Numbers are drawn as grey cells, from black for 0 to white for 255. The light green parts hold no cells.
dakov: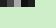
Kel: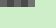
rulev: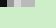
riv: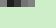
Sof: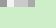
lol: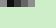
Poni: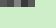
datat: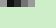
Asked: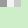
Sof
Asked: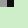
datat
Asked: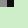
lol
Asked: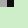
dakov
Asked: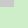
Sof

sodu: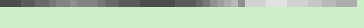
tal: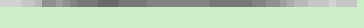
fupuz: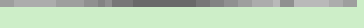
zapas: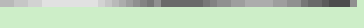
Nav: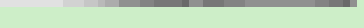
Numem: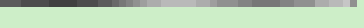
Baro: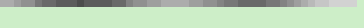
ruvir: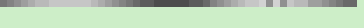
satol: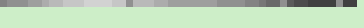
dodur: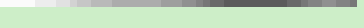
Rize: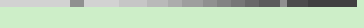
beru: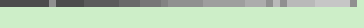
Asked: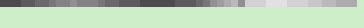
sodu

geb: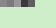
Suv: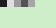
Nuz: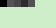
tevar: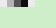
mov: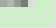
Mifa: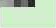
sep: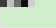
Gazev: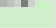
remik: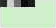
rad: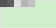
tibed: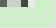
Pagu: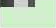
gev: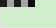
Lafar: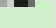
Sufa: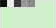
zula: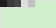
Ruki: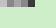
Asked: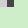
tibed
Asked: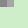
Ruki
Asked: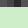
Nuz
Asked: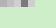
Gazev
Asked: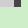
tibed

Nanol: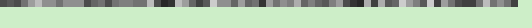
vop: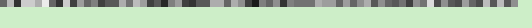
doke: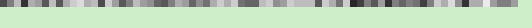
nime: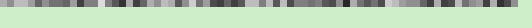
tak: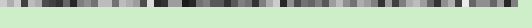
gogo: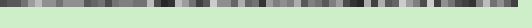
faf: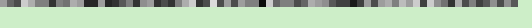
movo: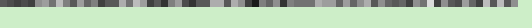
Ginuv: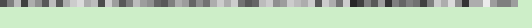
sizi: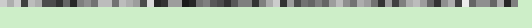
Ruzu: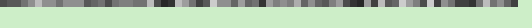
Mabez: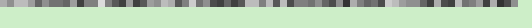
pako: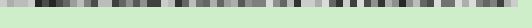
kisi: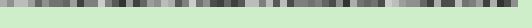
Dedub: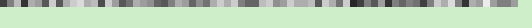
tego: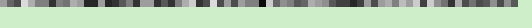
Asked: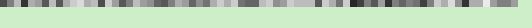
doke
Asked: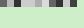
pako
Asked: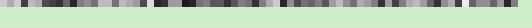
tak

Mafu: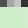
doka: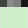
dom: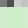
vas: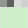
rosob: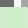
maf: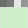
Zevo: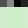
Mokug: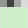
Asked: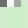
rosob
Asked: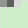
vas
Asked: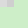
vas

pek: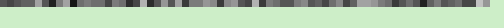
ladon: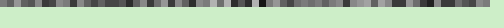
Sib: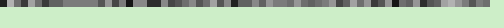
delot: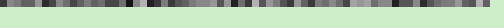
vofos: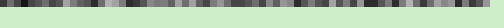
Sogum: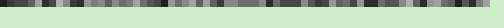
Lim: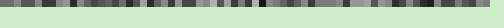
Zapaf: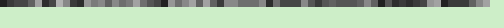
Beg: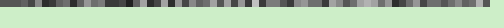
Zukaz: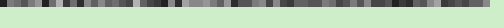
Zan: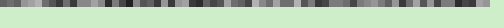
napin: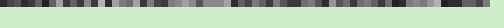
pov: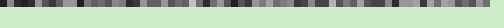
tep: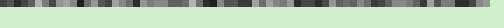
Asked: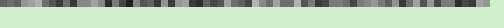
Zan
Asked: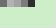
vofos
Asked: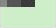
tep
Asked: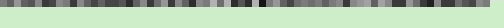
ladon

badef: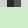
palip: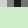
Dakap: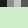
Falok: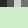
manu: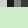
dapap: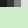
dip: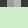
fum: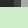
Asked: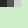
Falok
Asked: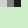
palip

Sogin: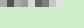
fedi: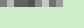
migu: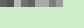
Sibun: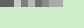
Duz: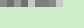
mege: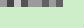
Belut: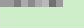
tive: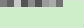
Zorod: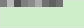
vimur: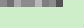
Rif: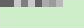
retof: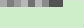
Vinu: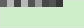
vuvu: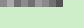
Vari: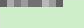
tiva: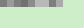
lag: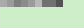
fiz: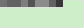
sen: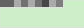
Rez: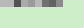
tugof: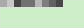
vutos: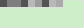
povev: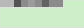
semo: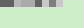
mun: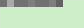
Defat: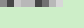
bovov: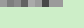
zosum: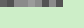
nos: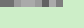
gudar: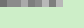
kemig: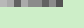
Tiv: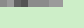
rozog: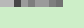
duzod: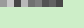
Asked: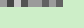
mege
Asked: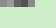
Tiv
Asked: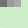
nos
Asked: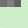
mun
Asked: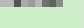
Rez

